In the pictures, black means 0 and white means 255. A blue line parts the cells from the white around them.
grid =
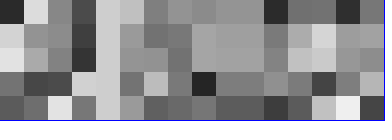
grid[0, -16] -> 42
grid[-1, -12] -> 206
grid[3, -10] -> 188
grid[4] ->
[91, 110, 227, 119, 206, 154, 96, 105, 118, 92, 92, 61, 91, 193, 239, 69]
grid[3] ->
[115, 71, 75, 209, 206, 115, 188, 121, 37, 125, 125, 144, 123, 68, 126, 182]
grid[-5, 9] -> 148
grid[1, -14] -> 140
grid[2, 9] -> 162
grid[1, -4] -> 172
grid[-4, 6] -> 114
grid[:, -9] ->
[147, 120, 114, 121, 105]
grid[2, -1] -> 141
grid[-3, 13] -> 202
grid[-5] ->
[42, 220, 135, 75, 206, 192, 127, 147, 139, 148, 148, 43, 112, 114, 47, 119]
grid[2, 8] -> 165
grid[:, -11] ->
[192, 154, 148, 115, 154]
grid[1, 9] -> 159

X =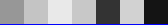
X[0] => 151
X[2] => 233
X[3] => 200

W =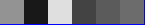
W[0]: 147
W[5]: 108

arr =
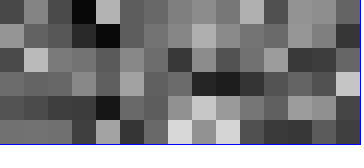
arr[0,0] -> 72
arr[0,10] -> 176
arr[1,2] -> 87
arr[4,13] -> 144
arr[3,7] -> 107
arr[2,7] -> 56
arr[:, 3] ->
[8, 41, 115, 136, 60, 63]
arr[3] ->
[108, 100, 103, 136, 95, 162, 96, 107, 37, 29, 52, 83, 100, 81, 197]
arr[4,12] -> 156
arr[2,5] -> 136
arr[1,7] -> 134
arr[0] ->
[72, 132, 74, 8, 179, 93, 104, 127, 140, 119, 176, 80, 147, 142, 100]
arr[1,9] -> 138
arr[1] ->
[149, 98, 87, 41, 9, 93, 115, 134, 175, 138, 116, 106, 150, 127, 54]
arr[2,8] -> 140
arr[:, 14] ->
[100, 54, 102, 197, 69, 63]
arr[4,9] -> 154

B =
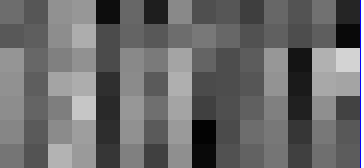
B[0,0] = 108
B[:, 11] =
[102, 96, 152, 148, 129, 120, 117]
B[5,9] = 74
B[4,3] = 199
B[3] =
[146, 95, 164, 172, 47, 139, 90, 174, 75, 77, 85, 148, 25, 168, 165]
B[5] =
[135, 90, 138, 158, 45, 146, 90, 153, 2, 74, 108, 120, 53, 120, 88]
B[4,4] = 41
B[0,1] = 85
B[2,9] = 77
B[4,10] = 97
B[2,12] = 20
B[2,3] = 146
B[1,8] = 119
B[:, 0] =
[108, 87, 149, 146, 141, 135, 118]
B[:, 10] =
[62, 82, 92, 85, 97, 108, 99]
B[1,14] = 8
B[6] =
[118, 83, 179, 153, 53, 127, 65, 142, 10, 81, 99, 117, 64, 110, 91]
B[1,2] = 141
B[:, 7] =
[136, 108, 164, 174, 164, 153, 142]
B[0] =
[108, 85, 146, 152, 14, 102, 31, 136, 79, 86, 62, 102, 83, 114, 37]
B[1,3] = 173
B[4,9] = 80

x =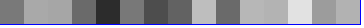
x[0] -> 121
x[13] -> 156
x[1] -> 169
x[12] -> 226
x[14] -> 178

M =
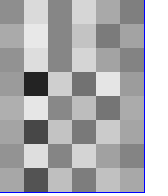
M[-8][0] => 142
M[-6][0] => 146
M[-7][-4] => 134
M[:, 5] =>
[127, 163, 131, 156, 171, 165, 132, 168]
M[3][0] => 155
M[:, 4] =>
[169, 123, 163, 229, 117, 203, 161, 193]
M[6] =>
[147, 222, 133, 212, 161, 132]
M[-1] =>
[167, 83, 191, 125, 193, 168]
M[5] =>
[164, 71, 195, 121, 203, 165]
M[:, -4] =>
[134, 134, 134, 207, 136, 195, 133, 191]

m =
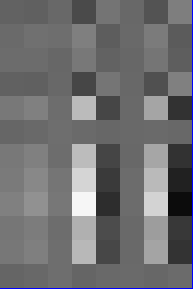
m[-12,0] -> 98
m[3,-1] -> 128
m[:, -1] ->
[126, 91, 94, 128, 50, 104, 50, 33, 12, 56, 51, 107]
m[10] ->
[119, 127, 110, 184, 71, 105, 164, 51]
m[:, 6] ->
[83, 123, 117, 80, 165, 106, 166, 186, 211, 157, 164, 103]
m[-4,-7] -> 145
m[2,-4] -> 98
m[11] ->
[101, 104, 110, 101, 105, 106, 103, 107]
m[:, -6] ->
[104, 110, 103, 104, 109, 110, 109, 117, 119, 109, 110, 110]
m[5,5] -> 105
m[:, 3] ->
[74, 127, 120, 70, 187, 106, 188, 213, 246, 176, 184, 101]
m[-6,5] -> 104
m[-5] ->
[122, 136, 117, 213, 58, 108, 186, 33]
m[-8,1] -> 128
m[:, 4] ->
[116, 93, 98, 117, 70, 103, 69, 58, 45, 76, 71, 105]
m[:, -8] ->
[98, 106, 108, 97, 120, 102, 120, 122, 128, 118, 119, 101]
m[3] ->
[97, 96, 104, 70, 117, 104, 80, 128]
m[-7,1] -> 105
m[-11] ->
[106, 112, 110, 127, 93, 105, 123, 91]

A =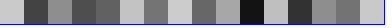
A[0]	202
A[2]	142
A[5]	195
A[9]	167
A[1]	67

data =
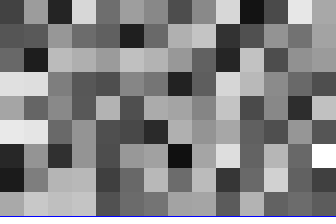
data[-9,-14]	66
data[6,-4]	99
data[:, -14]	[66, 85, 104, 224, 165, 233, 39, 27, 169]
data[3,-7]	34
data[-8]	[85, 89, 151, 108, 96, 31, 105, 176, 196, 50, 80, 147, 114, 163]
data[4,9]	196
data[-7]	[104, 29, 187, 175, 155, 192, 179, 152, 97, 37, 194, 77, 145, 155]
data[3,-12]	126
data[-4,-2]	150
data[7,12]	97
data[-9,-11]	215
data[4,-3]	136
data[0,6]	136
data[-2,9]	54
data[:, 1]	[156, 89, 29, 222, 101, 229, 148, 126, 200]
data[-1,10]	179
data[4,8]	133
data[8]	[169, 200, 191, 196, 81, 107, 116, 163, 165, 91, 179, 98, 108, 92]
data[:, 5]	[158, 31, 192, 134, 79, 72, 152, 104, 107]
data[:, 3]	[215, 108, 175, 87, 88, 148, 148, 184, 196]
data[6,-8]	161
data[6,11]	182
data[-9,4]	110
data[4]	[165, 101, 137, 88, 179, 79, 171, 164, 133, 196, 74, 136, 45, 193]
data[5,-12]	105

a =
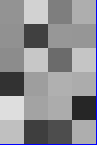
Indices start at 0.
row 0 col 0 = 147
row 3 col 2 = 176
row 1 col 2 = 151
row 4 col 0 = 222
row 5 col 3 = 174
